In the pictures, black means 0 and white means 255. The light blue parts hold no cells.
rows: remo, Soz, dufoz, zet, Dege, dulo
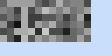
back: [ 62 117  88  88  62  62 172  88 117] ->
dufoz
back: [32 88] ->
dulo
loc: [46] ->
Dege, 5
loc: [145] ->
zet, 0
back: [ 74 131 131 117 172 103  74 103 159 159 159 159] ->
remo

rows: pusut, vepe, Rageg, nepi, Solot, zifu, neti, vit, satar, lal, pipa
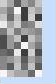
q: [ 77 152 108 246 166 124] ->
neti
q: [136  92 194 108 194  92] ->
lal
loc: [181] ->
satar, 2
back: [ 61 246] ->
vepe

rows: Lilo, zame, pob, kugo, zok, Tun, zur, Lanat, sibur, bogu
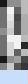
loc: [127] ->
bogu, 0
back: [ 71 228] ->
pob
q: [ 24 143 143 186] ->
Lilo
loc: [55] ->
bogu, 3
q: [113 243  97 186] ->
zame
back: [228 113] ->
pob
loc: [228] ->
pob, 1

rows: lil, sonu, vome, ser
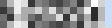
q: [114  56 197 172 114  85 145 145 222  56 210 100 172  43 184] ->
vome
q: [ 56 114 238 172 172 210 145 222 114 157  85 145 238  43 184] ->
sonu
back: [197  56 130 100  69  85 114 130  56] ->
ser

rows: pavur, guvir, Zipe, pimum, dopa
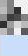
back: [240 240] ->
pavur
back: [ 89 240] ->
dopa
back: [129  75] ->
Zipe
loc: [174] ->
pavur, 0
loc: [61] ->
Zipe, 1
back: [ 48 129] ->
guvir
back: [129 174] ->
pavur

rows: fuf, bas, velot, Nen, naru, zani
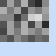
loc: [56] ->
velot, 2
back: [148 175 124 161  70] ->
naru
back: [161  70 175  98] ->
Nen

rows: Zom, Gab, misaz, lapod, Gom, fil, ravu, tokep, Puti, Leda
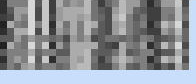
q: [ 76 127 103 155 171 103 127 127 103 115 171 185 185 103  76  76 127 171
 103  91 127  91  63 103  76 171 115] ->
Leda
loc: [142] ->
Zom, 11

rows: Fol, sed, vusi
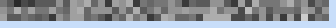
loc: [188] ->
sed, 35
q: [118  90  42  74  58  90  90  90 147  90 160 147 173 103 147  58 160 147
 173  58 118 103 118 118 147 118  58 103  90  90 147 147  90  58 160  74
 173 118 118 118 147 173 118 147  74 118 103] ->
Fol
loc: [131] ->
vusi, 16
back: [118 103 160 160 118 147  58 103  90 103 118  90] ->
vusi

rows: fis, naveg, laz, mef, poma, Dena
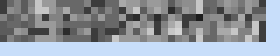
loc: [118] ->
fis, 34
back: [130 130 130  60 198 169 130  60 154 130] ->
mef
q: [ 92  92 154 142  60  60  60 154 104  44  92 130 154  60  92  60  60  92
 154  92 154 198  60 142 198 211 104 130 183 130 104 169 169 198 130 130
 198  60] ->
poma
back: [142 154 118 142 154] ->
fis
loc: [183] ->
poma, 28
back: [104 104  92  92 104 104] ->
mef
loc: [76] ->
Dena, 0

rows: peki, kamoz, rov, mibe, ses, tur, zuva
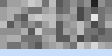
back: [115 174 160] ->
rov
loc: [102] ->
kamoz, 8
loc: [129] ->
kamoz, 15
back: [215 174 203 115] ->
zuva
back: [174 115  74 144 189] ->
mibe

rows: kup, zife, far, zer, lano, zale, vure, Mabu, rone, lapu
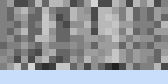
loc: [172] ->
Mabu, 7
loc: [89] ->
Mabu, 4
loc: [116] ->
Mabu, 11

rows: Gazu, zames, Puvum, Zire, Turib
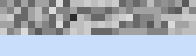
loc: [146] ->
Gazu, 23
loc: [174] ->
Turib, 25
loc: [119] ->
zames, 6
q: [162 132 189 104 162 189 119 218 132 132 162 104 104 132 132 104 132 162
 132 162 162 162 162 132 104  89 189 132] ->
zames

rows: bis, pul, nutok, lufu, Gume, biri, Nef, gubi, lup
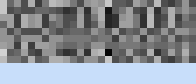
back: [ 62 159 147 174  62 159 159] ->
nutok
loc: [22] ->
pul, 15
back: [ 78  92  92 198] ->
bis
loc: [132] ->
bis, 20

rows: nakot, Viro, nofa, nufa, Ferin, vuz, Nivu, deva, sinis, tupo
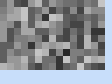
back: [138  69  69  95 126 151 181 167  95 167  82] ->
nufa
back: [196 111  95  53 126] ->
tupo

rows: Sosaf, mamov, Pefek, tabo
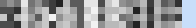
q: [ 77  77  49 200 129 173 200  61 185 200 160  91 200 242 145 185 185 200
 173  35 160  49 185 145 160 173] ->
mamov
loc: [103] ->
Pefek, 24
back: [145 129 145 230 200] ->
Sosaf

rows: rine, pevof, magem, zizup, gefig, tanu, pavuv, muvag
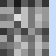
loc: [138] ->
zizup, 6
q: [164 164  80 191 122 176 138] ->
zizup
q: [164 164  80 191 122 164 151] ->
pevof

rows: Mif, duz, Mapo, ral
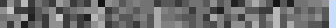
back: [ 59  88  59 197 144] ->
Mapo
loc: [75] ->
ral, 30
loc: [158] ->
Mif, 8
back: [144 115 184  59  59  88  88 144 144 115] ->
duz
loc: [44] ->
duz, 4
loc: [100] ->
Mapo, 25
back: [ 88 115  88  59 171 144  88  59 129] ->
ral

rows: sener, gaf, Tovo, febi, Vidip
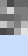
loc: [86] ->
Vidip, 1
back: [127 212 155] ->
gaf
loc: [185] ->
febi, 3
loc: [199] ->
febi, 0
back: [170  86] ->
Vidip
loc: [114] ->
Tovo, 2

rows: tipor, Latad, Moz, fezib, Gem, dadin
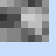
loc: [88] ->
tipor, 5
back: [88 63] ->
tipor

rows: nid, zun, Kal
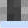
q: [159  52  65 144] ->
Kal
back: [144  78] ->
nid
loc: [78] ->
nid, 2
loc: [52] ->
Kal, 1
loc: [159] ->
Kal, 0
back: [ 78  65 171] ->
nid
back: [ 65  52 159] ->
Kal

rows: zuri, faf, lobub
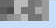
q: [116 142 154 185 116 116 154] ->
lobub
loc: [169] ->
faf, 5
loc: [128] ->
zuri, 5
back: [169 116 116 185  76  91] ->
faf
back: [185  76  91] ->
faf
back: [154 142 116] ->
lobub
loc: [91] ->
faf, 0

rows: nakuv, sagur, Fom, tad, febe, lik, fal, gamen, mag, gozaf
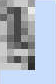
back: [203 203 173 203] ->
gamen
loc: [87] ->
sagur, 1
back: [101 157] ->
lik

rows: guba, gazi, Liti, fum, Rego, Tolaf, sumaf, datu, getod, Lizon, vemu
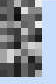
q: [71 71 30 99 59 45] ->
Lizon
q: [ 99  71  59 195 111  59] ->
Rego
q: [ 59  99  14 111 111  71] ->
Liti
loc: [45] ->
Lizon, 5
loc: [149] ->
getod, 3
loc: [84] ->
guba, 4
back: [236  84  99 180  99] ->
guba

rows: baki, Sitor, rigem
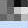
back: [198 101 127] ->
Sitor
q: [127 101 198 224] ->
Sitor
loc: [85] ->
baki, 1
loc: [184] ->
rigem, 3

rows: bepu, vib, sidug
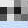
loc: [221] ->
sidug, 1
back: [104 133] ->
sidug

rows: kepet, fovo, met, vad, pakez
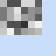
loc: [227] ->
fovo, 2
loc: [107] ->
pakez, 2

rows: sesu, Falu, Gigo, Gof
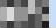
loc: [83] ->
Gof, 3
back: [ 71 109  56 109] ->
sesu
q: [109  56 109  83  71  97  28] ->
Gof
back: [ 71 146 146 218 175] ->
Gigo
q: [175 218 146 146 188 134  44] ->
Falu

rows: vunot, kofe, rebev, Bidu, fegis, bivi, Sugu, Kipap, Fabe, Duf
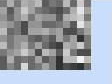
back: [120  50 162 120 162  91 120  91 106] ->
bivi
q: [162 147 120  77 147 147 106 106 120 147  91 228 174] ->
Bidu
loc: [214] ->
Duf, 3
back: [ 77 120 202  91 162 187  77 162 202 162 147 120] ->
Kipap
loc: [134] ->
Duf, 1

